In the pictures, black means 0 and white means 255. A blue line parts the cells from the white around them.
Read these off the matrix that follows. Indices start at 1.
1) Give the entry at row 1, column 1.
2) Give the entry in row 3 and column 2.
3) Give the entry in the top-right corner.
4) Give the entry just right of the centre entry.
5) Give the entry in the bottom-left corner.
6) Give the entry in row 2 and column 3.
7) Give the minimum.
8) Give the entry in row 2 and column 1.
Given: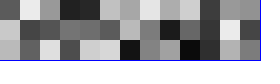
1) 91
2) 97
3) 146
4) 124
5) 186
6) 84
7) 11
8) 201
